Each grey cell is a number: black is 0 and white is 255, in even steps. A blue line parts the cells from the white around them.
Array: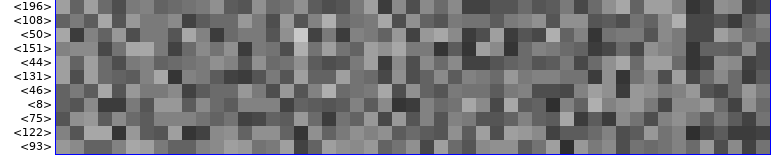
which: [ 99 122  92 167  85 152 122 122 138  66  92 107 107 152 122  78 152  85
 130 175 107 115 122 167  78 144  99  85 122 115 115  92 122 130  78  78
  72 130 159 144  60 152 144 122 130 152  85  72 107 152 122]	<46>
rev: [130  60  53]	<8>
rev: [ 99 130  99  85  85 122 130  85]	<75>
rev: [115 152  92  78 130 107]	<122>
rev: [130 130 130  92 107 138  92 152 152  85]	<8>
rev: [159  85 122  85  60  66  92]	<131>
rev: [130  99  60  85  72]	<108>

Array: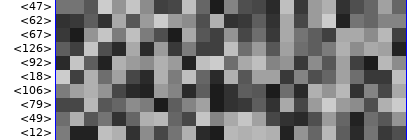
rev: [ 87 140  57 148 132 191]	<92>
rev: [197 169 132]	<49>
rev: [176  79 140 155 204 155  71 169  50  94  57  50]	<79>
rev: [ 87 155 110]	<126>
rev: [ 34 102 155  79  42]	<49>

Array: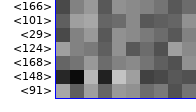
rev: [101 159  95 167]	<91>
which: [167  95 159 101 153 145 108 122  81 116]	<91>
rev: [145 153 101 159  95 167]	<91>
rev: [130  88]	<29>

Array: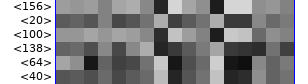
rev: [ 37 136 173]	<156>
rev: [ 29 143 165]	<156>
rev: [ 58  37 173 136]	<138>
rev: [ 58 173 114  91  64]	<20>
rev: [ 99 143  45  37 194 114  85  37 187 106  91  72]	<40>

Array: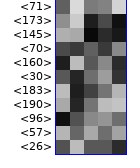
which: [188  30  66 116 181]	<183>
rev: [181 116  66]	<183>
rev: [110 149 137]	<96>

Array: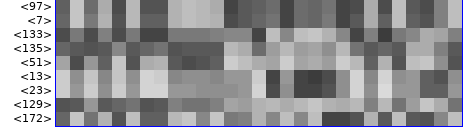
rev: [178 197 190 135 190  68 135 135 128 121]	<133>
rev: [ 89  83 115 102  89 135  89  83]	<135>
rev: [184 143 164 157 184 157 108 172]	<135>
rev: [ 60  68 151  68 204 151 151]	<13>
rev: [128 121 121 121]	<133>

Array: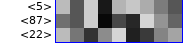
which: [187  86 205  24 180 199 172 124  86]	<5>
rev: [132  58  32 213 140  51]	<22>
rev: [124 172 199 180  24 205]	<5>
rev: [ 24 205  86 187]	<5>
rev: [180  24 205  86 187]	<5>

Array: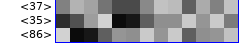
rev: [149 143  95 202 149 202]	<86>
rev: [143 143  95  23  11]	<35>
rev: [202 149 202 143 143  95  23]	<35>
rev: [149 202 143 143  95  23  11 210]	<35>
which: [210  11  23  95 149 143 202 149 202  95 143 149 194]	<86>

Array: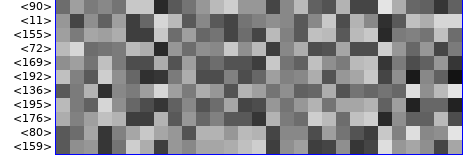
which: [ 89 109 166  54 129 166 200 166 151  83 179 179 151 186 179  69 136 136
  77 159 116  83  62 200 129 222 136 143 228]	<80>
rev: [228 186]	<136>
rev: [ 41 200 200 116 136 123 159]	<90>

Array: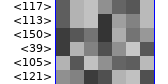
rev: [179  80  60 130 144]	<121>
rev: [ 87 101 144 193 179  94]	<117>

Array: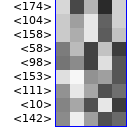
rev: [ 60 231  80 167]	<10>
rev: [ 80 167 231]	<111>
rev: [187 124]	<58>
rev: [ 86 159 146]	<153>
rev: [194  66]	<58>
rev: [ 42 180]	<174>

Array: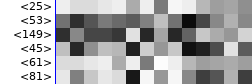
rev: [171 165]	<61>
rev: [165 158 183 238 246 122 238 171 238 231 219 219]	<25>
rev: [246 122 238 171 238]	<25>
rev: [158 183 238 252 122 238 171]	<61>

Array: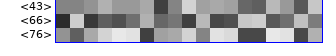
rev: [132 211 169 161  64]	<76>
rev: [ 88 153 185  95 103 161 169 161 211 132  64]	<43>

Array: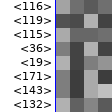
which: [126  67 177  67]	<36>
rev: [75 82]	<119>
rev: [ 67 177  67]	<36>
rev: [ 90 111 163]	<116>
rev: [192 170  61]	<143>

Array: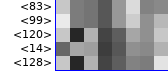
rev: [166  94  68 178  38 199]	<120>
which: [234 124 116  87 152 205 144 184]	<99>
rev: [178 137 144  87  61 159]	<14>
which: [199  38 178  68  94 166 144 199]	<120>
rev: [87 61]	<14>

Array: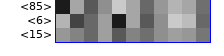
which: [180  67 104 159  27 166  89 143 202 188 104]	<6>
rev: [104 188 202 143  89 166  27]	<6>
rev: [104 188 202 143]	<6>
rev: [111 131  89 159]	<15>
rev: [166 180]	<85>
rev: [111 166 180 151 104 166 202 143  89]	<85>
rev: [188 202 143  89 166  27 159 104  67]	<6>

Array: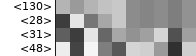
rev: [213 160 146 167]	<31>
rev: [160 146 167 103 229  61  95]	<31>
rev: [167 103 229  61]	<31>
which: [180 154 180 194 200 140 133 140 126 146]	<130>
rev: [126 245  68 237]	<48>
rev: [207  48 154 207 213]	<48>

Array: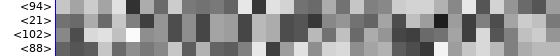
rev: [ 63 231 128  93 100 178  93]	<88>
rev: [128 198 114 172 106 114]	<94>
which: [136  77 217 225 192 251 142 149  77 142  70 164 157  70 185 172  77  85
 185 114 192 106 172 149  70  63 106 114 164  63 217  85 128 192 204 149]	<102>
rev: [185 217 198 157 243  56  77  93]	<88>
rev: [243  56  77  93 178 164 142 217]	<88>
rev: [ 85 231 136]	<94>

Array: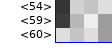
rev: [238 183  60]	<59>
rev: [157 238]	<59>
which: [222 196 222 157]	<60>
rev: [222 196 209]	<54>
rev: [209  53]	<54>

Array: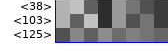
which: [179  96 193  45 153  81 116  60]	<103>
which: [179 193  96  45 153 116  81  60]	<38>
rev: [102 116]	<125>

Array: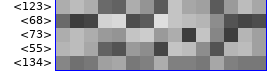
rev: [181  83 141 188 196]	<55>
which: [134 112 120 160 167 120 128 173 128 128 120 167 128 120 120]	<134>
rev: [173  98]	<123>
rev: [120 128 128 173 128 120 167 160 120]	<134>
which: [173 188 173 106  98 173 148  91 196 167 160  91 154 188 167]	<123>
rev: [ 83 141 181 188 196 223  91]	<68>
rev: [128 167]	<134>

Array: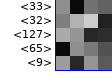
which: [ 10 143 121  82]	<65>
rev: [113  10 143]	<33>
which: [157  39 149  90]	<9>
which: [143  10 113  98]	<33>

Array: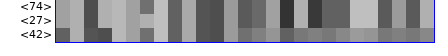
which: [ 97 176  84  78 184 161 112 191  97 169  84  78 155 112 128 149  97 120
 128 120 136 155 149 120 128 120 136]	<42>
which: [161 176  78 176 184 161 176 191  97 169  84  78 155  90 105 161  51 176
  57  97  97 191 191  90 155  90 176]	<27>
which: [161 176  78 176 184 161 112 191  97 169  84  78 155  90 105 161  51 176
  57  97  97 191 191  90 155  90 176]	<74>

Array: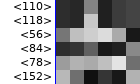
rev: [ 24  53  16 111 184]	<152>
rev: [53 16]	<152>

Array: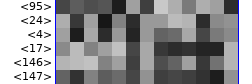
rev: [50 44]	<17>
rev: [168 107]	<4>
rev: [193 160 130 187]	<17>
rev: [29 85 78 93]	<95>

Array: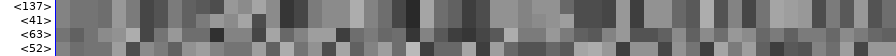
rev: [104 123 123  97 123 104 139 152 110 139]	<63>
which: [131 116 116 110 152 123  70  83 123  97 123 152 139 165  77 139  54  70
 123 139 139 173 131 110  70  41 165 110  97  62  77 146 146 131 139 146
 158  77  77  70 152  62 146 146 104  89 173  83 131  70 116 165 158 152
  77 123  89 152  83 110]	<41>
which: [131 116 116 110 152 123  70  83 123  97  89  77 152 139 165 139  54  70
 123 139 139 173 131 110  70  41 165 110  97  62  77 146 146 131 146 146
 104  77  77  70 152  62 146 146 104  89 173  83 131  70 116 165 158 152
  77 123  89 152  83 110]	<137>
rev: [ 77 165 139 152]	<41>

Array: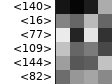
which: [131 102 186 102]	<16>
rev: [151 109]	<82>

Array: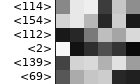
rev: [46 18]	<2>
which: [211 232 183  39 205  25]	<154>
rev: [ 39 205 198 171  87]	<69>

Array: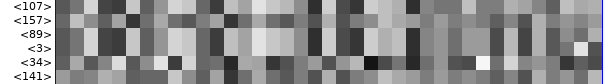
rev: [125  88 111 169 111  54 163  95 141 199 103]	<141>
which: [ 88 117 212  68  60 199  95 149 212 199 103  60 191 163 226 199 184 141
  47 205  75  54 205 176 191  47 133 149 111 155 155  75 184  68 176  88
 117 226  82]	<3>
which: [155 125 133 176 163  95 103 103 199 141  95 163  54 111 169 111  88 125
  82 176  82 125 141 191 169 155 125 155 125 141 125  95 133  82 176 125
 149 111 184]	<141>

